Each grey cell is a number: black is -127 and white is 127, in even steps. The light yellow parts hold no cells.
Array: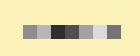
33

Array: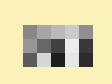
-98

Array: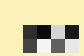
117

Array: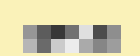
42

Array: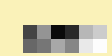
6

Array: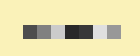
-71

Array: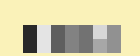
-13

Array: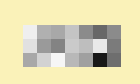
32

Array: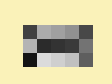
79
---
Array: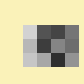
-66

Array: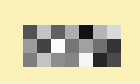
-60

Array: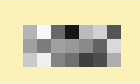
-2

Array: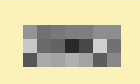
-21

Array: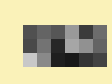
-12

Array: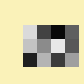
11

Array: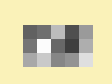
124
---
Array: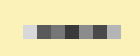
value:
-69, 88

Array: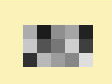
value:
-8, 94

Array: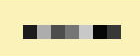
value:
-9, 72

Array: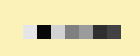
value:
0, 102

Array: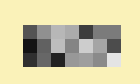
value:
4, 100

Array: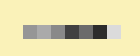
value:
-62, 91
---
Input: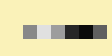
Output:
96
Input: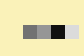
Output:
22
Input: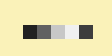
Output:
-30
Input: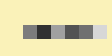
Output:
-78
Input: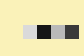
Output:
-105
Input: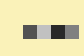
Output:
65
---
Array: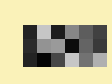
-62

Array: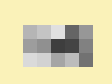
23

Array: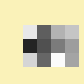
69

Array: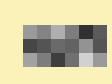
-36

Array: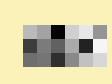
21

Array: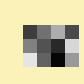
-53
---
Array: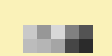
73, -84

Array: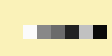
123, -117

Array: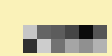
70, 50

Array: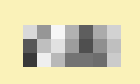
89, 75

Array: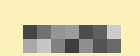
-58, -22

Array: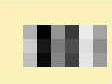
49, 27
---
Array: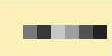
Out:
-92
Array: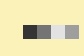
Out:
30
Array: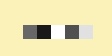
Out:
97
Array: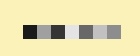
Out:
13
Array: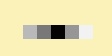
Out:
114
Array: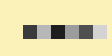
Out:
83
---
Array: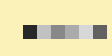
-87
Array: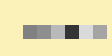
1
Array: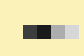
-66
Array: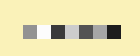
18
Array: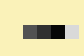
-45
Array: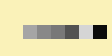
37
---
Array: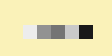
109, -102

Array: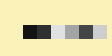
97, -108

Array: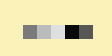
95, -117

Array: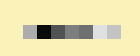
96, -116

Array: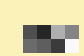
121, -89

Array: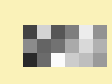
123, -86

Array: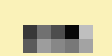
63, -119
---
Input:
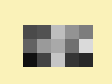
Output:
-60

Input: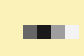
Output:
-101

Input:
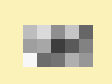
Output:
-19

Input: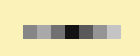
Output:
41

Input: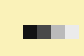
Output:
-54

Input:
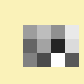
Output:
-52

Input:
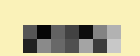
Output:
10

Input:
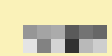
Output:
2

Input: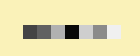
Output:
-30
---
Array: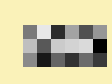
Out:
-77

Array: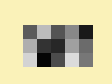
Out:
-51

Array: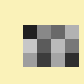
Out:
-67

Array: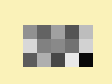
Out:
-56

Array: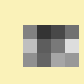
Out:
-27

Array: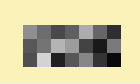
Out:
7

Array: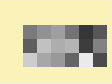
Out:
-26
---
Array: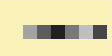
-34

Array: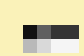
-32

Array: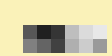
-95

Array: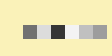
92

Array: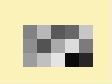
56

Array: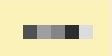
31

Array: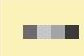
70

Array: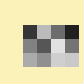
58

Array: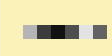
-67
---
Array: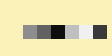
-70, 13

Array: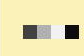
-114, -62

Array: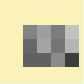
66, -30

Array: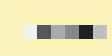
63, 114

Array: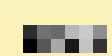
14, -126

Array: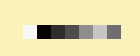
-16, 120

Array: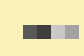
34, -38

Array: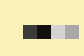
40, -68
